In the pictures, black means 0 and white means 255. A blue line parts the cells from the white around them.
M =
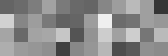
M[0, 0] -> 100
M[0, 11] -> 53
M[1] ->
[209, 134, 157, 121, 97, 101, 157, 239, 108, 115, 159, 151]
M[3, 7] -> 183
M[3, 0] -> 174
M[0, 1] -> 107
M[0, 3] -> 162
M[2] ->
[165, 105, 163, 167, 198, 84, 147, 205, 161, 206, 118, 186]
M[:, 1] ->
[107, 134, 105, 155]
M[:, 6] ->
[101, 157, 147, 150]
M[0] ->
[100, 107, 125, 162, 122, 105, 101, 134, 157, 186, 159, 53]

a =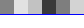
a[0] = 131
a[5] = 211
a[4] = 126

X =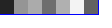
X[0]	36
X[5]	243

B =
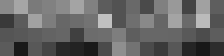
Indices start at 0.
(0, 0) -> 138
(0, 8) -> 82
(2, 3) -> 99
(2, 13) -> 89
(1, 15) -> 82
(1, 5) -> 108
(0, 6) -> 129
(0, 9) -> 105
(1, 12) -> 164
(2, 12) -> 102
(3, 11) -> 58
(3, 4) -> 40
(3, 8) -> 143
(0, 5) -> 164
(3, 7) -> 75
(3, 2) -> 88
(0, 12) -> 153
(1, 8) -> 82
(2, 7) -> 110

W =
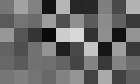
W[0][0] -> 118
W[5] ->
[118, 127, 115, 105, 130, 148, 67, 170, 66, 94]
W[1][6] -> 91
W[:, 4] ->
[182, 79, 205, 31, 100, 130]
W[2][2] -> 52
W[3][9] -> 56
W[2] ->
[151, 85, 52, 10, 205, 216, 50, 143, 16, 147]
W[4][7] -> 57
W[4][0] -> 103
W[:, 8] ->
[73, 96, 16, 157, 132, 66]
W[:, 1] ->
[162, 115, 85, 79, 91, 127]
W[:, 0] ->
[118, 89, 151, 98, 103, 118]

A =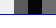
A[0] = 239
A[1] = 91

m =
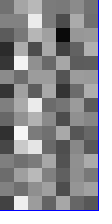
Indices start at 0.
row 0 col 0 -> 113
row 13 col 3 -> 160
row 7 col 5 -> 155
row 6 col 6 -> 174
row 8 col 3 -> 138
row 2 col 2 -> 182
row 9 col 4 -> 169
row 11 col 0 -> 127
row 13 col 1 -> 111
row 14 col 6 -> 87
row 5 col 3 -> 156
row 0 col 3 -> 123
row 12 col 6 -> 120
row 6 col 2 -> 93
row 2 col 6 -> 153
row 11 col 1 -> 112
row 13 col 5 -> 149
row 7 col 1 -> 170
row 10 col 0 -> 71
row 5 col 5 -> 156
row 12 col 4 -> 96
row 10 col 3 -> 105
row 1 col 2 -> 235
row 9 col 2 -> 123
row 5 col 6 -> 154
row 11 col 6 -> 171
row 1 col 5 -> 171
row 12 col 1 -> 159
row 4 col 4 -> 167
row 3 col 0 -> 43
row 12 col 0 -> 108
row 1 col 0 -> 130

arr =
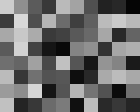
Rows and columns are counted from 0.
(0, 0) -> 205
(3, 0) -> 90
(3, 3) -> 21
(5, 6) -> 40
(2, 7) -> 167
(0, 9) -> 5
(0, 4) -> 186
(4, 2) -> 161
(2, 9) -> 100
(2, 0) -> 168
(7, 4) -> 123
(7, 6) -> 188
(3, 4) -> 9
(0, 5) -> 163
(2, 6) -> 105
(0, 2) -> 91
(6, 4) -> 84
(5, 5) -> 14
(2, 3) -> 58
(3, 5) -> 132
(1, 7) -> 187
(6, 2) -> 214

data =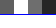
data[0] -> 95
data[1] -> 254
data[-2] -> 110
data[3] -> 38

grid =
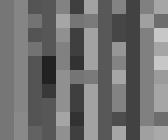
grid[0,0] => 118
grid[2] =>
[118, 133, 84, 87, 144, 63, 162, 88, 70, 66, 128, 199]
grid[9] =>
[118, 137, 98, 87, 144, 63, 162, 88, 166, 66, 160, 169]
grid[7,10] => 128
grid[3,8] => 150
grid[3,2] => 115
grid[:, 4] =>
[130, 165, 144, 129, 129, 144, 144, 144, 165, 144]
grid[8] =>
[118, 137, 84, 87, 165, 50, 162, 88, 77, 66, 128, 109]
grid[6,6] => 162
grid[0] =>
[118, 133, 84, 87, 130, 63, 162, 88, 131, 66, 128, 165]
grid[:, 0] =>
[118, 118, 118, 118, 118, 118, 118, 118, 118, 118]
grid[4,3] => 34
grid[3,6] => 162
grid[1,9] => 66
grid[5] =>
[118, 133, 84, 34, 144, 117, 122, 88, 166, 66, 128, 155]
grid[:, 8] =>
[131, 70, 70, 150, 131, 166, 131, 131, 77, 166]
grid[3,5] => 63
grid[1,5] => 117
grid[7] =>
[118, 133, 84, 87, 144, 63, 162, 88, 131, 66, 128, 165]
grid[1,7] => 88
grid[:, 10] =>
[128, 160, 128, 128, 128, 128, 128, 128, 128, 160]
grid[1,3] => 87
